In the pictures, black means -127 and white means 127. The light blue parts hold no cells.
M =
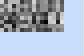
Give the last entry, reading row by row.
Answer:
12
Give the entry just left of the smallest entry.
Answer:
-96
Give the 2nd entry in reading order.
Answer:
-42
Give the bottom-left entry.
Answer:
68
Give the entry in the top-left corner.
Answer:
80
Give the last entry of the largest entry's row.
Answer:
96
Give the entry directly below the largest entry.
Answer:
25
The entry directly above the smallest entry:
-55
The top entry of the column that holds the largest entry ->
-42
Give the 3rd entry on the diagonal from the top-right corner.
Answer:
-14
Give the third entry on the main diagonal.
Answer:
54
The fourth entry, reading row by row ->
54
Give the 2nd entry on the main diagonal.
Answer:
25
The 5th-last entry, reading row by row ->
-69
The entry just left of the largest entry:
-96
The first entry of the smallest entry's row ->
25
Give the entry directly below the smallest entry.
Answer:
-26
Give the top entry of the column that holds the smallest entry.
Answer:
25

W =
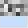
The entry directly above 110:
-12
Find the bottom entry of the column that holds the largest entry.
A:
33
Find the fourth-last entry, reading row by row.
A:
33
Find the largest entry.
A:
110
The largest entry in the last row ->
71
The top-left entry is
71
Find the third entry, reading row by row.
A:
59

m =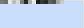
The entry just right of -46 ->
35
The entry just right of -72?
-86
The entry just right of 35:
73

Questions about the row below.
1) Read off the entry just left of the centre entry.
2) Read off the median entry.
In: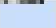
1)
46
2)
-12

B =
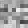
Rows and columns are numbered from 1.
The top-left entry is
41
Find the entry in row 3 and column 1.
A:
-27
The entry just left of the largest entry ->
-27
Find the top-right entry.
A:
41
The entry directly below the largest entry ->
53
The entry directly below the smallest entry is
84
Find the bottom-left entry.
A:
68
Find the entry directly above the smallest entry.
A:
15
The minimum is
-59
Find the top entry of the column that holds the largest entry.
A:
29
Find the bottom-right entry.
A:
53
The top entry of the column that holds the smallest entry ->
15
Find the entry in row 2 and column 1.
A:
53
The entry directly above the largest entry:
29
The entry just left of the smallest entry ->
15

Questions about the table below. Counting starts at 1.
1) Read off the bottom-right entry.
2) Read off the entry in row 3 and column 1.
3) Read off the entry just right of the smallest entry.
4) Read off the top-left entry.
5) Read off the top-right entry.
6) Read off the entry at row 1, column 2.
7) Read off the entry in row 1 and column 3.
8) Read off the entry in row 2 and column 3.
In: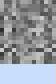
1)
-9
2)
34
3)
64
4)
48
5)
-41
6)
-25
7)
-25
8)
-9
